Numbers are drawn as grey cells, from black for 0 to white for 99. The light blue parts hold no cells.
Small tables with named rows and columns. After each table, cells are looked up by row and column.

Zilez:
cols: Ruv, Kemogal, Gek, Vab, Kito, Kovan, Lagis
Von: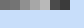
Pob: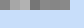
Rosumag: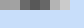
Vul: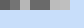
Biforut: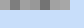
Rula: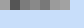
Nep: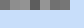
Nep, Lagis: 46
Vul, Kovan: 73
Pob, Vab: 46
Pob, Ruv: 52
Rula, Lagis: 63
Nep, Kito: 58
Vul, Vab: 41
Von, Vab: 65
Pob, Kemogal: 65
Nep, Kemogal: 55
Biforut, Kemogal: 49
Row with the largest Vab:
Von

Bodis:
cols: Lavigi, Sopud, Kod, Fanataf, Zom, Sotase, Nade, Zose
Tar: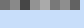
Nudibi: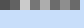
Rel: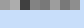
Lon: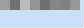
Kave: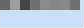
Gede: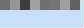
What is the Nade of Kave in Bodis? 53
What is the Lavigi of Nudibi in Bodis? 31
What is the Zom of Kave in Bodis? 54
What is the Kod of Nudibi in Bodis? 79
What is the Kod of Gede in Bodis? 24
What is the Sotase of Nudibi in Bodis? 42
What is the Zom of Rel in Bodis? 47
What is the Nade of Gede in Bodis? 62
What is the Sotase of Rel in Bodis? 61
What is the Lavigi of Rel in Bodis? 61
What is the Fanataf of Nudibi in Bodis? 46
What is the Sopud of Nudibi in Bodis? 38
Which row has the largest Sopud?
Rel

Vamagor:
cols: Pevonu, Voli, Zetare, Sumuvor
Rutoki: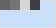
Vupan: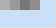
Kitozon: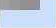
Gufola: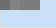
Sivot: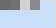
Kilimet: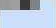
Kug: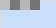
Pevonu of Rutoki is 39
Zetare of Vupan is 46
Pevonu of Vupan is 68
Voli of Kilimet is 61
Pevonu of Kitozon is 62
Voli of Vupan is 59
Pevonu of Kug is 74
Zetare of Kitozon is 56
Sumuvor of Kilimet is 51
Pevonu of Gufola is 43
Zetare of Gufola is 48

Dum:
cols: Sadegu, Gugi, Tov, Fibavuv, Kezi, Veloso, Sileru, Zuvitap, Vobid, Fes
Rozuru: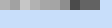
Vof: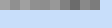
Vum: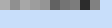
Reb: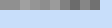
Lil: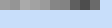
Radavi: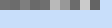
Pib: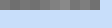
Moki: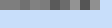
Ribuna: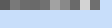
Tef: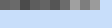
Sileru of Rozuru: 55
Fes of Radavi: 39
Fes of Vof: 48
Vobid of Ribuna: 82
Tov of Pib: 46
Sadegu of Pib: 47
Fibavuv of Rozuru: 69
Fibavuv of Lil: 63
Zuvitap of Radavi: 42
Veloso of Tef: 33
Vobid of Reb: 52
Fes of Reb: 44
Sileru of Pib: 53
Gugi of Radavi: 42
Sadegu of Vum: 67

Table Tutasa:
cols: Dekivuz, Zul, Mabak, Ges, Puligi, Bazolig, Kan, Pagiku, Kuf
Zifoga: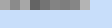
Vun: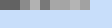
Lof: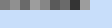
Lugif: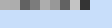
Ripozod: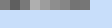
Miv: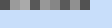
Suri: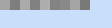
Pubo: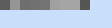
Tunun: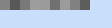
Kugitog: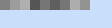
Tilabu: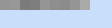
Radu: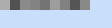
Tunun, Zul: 34
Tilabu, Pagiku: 58
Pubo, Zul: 58
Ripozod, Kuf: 46
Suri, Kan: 53
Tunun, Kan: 60
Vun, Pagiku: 70
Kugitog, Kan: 46
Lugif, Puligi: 67
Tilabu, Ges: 49
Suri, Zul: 49

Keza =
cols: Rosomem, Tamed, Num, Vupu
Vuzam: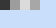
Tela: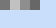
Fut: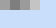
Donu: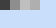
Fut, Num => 60
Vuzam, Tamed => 61
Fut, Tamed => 49
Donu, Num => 74
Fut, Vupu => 76
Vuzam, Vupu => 65
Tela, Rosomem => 46
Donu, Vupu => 68

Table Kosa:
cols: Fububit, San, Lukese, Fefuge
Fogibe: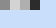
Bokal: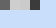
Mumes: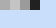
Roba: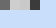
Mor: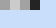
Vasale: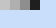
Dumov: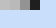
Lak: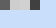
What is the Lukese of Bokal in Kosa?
79
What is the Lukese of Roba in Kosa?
78
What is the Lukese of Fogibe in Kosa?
68
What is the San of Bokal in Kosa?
80
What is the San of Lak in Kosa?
80
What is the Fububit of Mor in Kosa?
63
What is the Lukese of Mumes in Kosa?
60
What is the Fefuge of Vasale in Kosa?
12
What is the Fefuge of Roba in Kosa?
23
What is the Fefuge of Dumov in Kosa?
12
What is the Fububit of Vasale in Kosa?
76
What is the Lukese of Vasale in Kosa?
55
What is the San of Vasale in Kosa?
68
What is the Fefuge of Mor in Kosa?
14
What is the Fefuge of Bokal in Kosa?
23
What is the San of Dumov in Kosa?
72
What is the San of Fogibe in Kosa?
82

